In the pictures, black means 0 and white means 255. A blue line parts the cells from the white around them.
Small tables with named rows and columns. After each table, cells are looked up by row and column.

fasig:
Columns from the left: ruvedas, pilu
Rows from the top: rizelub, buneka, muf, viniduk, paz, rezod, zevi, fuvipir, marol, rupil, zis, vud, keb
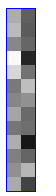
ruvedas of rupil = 174
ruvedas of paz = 215
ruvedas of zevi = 134
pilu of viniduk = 37
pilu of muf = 102
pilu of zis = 101
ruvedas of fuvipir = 165
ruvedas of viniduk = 250
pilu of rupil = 23
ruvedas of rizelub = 173
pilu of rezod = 190
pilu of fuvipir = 106
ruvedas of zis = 128
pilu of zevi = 145
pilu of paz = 115
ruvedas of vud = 144
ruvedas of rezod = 121
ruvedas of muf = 135
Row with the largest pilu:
rezod

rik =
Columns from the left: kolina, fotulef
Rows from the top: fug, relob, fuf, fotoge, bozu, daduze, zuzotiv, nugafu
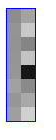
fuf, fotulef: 133
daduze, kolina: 161
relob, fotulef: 201
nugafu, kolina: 159
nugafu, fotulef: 208
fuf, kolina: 147
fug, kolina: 141
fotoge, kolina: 149
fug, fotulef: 163
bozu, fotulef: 23
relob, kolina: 148
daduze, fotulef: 138
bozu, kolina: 150
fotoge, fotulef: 196

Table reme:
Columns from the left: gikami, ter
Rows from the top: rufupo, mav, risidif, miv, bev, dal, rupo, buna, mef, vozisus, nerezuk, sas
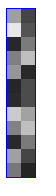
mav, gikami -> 232
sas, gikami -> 120
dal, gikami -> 38
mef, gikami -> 130
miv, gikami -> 128
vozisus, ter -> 122
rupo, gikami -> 42
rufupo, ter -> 68
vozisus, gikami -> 41
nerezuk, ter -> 69
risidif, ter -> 123
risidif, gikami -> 40
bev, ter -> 41
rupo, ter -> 76
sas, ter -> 36
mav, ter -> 83
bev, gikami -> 150
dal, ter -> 76
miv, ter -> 191

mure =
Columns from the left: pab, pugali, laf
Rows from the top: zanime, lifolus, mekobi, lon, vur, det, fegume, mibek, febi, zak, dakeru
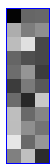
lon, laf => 72
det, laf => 89
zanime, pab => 4
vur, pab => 109
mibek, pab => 190
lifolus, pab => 173
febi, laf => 116
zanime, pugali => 102
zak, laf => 151
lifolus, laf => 143
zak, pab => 230
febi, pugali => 143
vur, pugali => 149
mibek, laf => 133
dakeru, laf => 45
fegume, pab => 107
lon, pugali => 79
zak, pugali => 105
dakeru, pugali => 192
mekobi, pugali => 224

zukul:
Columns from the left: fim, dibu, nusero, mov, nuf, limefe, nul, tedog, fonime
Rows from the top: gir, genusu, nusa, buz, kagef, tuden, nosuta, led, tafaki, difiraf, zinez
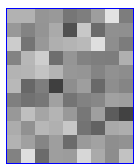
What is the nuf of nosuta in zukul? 116
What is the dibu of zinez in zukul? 222
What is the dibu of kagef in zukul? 181
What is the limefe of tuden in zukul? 158
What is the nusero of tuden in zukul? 126
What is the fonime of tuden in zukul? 133
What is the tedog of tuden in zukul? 142
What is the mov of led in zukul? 180
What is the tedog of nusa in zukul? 142
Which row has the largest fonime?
zinez

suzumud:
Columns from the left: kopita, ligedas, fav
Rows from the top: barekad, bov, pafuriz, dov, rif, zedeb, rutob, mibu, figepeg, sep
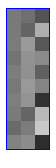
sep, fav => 45
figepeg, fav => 200
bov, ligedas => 100
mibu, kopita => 122
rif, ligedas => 144
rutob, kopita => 126
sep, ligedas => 140
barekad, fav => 83
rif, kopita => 125
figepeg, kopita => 106
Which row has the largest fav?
figepeg

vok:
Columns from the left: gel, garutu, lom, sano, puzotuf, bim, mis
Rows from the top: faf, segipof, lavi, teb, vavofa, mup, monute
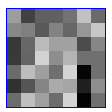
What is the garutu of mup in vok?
85
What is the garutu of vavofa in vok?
189
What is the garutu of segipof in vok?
128
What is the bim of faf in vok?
193
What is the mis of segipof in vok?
199
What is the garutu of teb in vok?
101
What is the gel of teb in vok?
57
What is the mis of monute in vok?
112
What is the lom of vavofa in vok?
159
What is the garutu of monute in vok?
191
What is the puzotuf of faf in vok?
114
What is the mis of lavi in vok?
134
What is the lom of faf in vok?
96
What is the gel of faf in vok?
157
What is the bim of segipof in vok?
150
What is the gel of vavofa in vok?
107
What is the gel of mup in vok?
49
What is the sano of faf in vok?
96

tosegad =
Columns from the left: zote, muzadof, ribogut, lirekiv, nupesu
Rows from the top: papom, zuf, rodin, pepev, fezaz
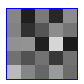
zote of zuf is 130
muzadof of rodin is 147
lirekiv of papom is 39
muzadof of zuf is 48
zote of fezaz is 186
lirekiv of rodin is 214
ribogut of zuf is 85
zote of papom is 134
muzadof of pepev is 82
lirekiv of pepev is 56
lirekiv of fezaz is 154
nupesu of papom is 141
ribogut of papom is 121
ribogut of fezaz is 102
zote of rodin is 145
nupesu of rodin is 26
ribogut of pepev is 114
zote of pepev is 113

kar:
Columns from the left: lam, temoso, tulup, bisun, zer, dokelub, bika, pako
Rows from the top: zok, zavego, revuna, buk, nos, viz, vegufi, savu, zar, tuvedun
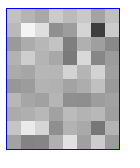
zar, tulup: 213
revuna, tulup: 183
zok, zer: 187
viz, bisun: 177
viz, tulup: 179
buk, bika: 135
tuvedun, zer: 225
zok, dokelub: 201
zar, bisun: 143
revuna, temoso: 172
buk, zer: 122
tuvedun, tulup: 133
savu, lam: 171
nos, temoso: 166

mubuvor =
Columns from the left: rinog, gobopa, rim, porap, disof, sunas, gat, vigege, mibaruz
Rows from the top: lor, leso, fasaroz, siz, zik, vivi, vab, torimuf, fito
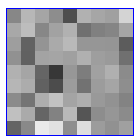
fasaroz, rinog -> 158
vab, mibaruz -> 131
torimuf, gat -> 141
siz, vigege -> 154
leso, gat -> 128
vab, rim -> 174
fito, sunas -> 222
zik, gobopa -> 165
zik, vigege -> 176
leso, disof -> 177
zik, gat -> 161
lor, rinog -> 135
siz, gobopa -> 97
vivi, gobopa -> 172

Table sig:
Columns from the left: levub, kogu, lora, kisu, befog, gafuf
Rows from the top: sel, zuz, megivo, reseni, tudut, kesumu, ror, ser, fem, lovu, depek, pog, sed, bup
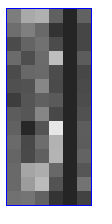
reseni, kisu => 190
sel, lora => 176
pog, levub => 105
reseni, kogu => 78
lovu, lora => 109
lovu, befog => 37
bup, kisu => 52
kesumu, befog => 37
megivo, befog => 37
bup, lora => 98
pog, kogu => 165
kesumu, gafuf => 74
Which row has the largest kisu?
fem

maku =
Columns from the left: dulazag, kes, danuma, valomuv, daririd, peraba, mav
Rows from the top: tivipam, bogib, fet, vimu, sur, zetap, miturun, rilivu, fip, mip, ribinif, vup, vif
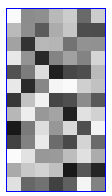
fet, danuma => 184
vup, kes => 200
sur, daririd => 71
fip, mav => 242
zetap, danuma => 135
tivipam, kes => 140
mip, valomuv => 108
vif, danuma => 114
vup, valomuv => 192
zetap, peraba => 207
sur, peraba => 78
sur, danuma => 221
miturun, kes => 194

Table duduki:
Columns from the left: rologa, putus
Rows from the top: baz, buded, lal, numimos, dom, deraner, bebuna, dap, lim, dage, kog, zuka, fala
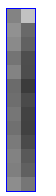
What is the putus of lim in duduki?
65
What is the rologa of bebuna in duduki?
110
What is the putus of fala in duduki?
118
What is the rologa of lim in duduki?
112
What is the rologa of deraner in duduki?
107
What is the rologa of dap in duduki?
118
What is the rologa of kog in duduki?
130

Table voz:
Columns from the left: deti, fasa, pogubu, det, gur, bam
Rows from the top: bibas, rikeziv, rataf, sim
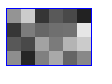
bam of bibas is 34
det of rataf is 123
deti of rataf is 88
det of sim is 169
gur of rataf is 180
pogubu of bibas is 53
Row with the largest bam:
rikeziv

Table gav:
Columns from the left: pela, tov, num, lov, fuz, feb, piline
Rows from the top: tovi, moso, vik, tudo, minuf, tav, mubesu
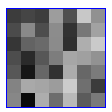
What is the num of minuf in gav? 103
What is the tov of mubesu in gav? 10
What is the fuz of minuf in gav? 172
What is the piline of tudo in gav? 146
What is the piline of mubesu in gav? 122
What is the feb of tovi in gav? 200
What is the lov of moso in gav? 140
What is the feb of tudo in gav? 160
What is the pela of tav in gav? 131
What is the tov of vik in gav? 99
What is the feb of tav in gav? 111

